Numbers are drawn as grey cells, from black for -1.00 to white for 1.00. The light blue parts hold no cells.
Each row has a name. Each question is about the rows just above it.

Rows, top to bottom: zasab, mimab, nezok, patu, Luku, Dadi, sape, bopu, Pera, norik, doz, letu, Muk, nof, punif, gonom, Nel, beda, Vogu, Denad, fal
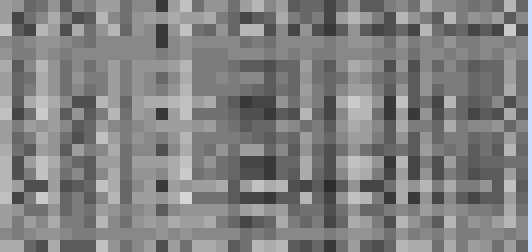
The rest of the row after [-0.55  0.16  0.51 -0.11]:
[-0.19  0.16 -0.19  0.43  0.43 -0.38  0.07 -0.46  0.16 -0.38 -0.55 -0.29
  0.16 -0.29 -0.46 -0.38 -0.19 -0.46  0.43 -0.11 -0.29 -0.19 -0.46 -0.29
 -0.46  0.59 -0.38]
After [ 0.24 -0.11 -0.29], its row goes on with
[ 0.07  0.34  0.24  0.07 -0.38  0.16 -0.38  0.07 -0.19  0.07 -0.11 -0.29
 -0.19 -0.19  0.24 -0.11]
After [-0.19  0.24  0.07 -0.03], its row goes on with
[ 0.07  0.16  0.24  0.24  0.24  0.16  0.24 -0.03 -0.11 -0.29 -0.19 -0.19
  0.16  0.07 -0.11 -0.03 -0.29  0.16  0.34  0.24  0.07 -0.29  0.34 -0.03
 -0.03 -0.19  0.34 -0.03  0.07  0.07  0.16 -0.19  0.07]
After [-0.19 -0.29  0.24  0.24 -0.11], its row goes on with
[ 0.24  0.24  0.24  0.34  0.51 -0.03  0.16 -0.11 -0.19 -0.46 -0.46 -0.55
 -0.19 -0.19  0.34 -0.11 -0.38  0.24  0.51  0.43  0.16 -0.55  0.43 -0.46
 -0.03 -0.38  0.24 -0.19 -0.29 -0.19 -0.19 -0.11 -0.11]
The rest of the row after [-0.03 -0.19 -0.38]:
[-0.29 -0.29  0.24 -0.19]
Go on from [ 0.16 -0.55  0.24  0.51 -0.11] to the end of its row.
[-0.11 -0.11 -0.19 -0.38 -0.38 -0.55 -0.29 -0.38  0.43 -0.19 -0.46  0.07
  0.43  0.43 -0.11 -0.55  0.24 -0.55  0.16 -0.38 -0.03 -0.19 -0.46 -0.29
 -0.38  0.34 -0.29]
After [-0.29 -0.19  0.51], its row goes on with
[ 0.34 -0.19  0.07  0.24 -0.55  0.24  0.16  0.24  0.24  0.34 -0.29  0.24
  0.51  0.34  0.43 -0.38 -0.46 -0.29 -0.65 -0.29  0.16 -0.46 -0.46 -0.11
  0.34  0.16  0.43 -0.03  0.34 -0.03 -0.03  0.16 -0.29  0.51 -0.29]

